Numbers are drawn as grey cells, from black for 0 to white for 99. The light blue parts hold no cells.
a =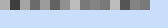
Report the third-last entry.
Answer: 33
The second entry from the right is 51
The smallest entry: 24
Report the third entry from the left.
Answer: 64

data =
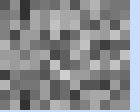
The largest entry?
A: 80
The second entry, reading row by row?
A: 55
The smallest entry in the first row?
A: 19
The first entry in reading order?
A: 33
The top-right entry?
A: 46
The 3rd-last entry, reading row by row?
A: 42
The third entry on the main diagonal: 42
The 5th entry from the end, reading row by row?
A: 50
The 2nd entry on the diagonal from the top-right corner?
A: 46
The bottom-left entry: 46
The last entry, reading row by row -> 55
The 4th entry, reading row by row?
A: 42
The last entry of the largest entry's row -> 42
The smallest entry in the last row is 19
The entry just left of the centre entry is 28
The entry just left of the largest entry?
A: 55
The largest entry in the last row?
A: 70
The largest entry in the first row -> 70
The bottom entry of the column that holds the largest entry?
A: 65
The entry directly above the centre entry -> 42
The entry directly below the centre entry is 37
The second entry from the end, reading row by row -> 55
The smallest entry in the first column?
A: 24
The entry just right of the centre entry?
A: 70
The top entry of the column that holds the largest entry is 60
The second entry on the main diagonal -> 50

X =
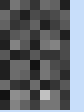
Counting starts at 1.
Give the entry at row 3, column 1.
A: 38
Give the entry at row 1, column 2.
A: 46
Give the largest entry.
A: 75
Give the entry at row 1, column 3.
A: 34
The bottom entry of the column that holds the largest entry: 46
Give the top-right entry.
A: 12
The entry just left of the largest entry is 16
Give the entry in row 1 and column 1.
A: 16
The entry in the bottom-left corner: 16
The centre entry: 34
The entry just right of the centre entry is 20
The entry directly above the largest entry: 12
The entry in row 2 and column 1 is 42
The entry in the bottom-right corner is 24
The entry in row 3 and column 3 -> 24

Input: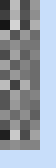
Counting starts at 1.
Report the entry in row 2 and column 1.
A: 25
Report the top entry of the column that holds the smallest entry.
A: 16
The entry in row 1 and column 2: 73
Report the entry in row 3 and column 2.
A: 82
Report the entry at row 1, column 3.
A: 29
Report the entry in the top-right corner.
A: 59
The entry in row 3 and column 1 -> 8
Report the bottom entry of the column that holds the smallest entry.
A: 51
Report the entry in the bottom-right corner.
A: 51
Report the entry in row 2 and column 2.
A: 68
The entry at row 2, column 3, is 33

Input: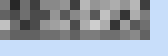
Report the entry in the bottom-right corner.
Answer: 38
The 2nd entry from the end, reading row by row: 53
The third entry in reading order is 43
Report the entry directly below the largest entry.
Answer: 48
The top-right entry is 24
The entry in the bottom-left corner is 48
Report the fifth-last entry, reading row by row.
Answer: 43
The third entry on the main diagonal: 20
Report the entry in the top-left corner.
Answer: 48
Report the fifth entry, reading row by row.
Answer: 53
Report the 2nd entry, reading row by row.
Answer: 15
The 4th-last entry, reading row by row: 43

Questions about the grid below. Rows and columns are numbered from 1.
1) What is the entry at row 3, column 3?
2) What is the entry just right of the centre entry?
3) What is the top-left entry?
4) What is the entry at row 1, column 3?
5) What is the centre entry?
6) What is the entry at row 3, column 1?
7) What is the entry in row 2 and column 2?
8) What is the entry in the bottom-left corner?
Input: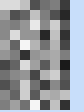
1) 58
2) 62
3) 85
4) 75
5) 58
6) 53
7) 31
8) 49

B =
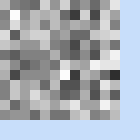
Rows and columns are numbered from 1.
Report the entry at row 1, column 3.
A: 45
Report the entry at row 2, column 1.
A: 50
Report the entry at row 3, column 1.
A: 54
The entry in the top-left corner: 73
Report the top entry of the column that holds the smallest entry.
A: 89
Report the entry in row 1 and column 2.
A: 50
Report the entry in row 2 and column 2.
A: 98
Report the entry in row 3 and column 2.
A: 85
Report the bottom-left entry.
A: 54
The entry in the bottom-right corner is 73
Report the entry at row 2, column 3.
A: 54
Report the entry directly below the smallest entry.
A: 73

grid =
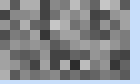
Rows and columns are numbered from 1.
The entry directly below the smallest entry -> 44
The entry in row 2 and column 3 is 53
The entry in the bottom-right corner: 35
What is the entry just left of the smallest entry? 68
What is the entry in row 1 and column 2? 35
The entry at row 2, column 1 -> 26
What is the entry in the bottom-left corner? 68
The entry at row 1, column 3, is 68
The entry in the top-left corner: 68
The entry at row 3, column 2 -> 39
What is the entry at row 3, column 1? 58
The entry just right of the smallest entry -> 73
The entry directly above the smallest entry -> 39
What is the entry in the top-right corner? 35

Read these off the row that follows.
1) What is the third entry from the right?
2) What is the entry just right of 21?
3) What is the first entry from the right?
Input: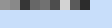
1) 82
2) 40
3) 17

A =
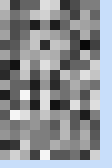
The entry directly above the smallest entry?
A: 67
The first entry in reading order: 76
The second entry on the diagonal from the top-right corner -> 67
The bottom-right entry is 81
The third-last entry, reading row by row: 44
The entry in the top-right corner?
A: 49
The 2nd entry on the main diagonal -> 44
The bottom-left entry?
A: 63
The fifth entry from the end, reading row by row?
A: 34
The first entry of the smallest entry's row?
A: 30
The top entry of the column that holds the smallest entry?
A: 49
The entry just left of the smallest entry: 30
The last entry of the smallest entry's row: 25
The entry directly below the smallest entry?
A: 76
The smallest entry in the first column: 11
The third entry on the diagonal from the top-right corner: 67
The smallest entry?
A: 3
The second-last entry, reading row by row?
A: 21

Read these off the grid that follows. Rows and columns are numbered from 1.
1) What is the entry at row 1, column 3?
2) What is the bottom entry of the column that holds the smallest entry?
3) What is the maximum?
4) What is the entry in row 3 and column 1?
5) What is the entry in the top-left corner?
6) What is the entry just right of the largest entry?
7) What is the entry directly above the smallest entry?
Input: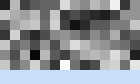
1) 25
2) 81
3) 97
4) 35
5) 12
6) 43
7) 30

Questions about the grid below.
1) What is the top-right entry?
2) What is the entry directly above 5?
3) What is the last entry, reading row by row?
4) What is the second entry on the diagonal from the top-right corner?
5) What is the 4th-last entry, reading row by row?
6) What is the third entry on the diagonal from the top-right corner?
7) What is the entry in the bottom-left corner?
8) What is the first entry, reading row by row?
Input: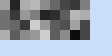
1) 49
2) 63
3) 27
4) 71
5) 36
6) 31
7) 67
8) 63
